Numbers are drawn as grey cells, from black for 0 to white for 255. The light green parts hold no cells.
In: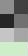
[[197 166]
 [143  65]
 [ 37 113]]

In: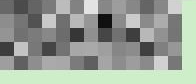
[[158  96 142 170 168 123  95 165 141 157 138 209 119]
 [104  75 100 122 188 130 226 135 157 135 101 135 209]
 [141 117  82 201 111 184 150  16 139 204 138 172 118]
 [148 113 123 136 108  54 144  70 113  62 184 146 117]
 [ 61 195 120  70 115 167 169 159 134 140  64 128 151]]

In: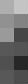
[[ 88  77]
 [174 196]
 [145 131]
 [154  70]
 [ 88  84]
 [ 80  39]]

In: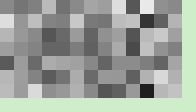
[[187 156 218 143 152 177 137  85  96 153  31 183 194]
 [137 117 128 186 114 138 165 158 222  87 233 144 137]
 [222 150 190 131 127 200 121 117 188 193  52  97 180]
 [182 152 137  86 105 155 100 145 159  84 186 201 160]
 [158 141 131 101 101 125  97 131 171  74 193 146 128]
 [ 90 156 106 172 165 161 136 100 140 140 126 100 165]
 [183 158 131  92 115 172 106 152 151  96 178 216 177]]

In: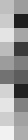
[[242 173]
 [191 156]
 [203  31]
 [228 166]
 [188  58]
 [156 126]
 [114  93]
 [211  33]
 [229 128]
 [206 162]]

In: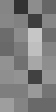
[[158 132 105 105]
 [133  50 141 102]
 [135 129  61 135]
 [108 140 198 109]
 [105 124 191 131]
 [146 113 167 142]
 [143 147  65 149]
 [126 126 154 116]]

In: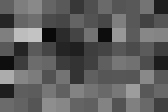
[[107  99  85 142 135 100  96 131  83 128 105  64]
 [ 97 126 137 101  89  55  79 106  85  88 116  30]
 [ 37 102 111  75  70 100  83  72 127  88  66  85]
 [127 189 195   9  43  68 115  13 152  91 135 132]
 [ 89  36  90  69  36  31  62  68  87  75  91  62]
 [ 14  61 108 103  60  51  64  95 119 113  77  28]
 [172 134 124  82 116  51  96  86  87  86 137  88]
 [ 30  94  92 119  96 131 116 105 120 157  88 104]]

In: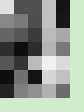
[[ 34 127 144 176 107]
 [224  78  79 191  20]
 [135 122  77 193  23]
 [101  87  59 186 168]
 [ 47  15  45 181 121]
 [ 86  53 187 240 219]
 [ 15 113  19 214 191]]
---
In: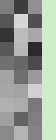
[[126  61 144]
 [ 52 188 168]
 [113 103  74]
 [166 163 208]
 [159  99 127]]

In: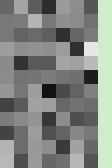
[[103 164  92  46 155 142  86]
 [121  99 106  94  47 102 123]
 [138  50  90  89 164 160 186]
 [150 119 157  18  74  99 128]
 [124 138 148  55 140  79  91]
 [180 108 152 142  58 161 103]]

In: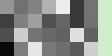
[[149 113 130 177 237  58 115]
 [ 79 205 115 105  97 223  97]]

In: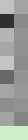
[[193 163]
 [180 145]
 [196 139]
 [166 152]
 [163 131]]

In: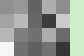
[[144 151  99 174 141]
 [181 126 113 173 106]]

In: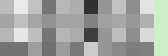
[[187 233 193 117 183 174  49 150 194 141 227]
 [182 230 190 117 181 171  62 150 190 141 217]]
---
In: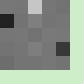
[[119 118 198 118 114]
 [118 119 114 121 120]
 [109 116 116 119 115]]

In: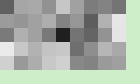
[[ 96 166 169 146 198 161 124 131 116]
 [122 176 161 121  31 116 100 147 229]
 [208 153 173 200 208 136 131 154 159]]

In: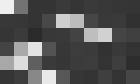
[[239 115  52  52  58  53  58  56  54  53]
 [ 53  59  42  56  57  67 190 209  69  64]
 [168 221  95  58  54  59  60  51  62  45]]

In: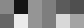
[[137  20 149 126  91  79]]

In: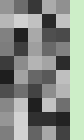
[[149 108  55 171 144]
 [129  33 169  79  74]
 [ 59 140 180 164  43]
 [ 78 111  67 141 181]
 [150 210  48  47  34]]

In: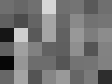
[[111 103 112 214 112 116  89 111]
 [ 21 206  89 165  97 152 125 140]
 [  6 150 109 109  85 115 116 129]]
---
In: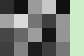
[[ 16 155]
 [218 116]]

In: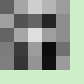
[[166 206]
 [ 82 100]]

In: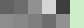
[[108 145]
 [135 126]]

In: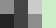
[[ 69 203]
 [ 67 141]]

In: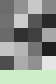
[[146 200]
 [204  85]]

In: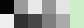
[[155 233]
 [ 49  71]]
